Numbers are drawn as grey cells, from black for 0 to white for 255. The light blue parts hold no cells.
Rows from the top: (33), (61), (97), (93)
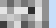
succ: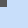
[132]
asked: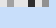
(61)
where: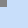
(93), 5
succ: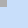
[229]
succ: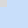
[88]

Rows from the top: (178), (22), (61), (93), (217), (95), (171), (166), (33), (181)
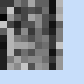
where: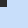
(22), 3
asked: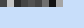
(22)
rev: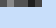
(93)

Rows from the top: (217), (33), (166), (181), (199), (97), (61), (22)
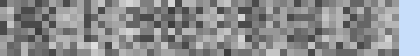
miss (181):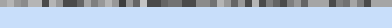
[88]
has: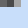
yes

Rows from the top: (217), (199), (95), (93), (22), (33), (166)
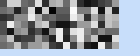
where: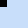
(199), 8
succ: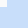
[123]

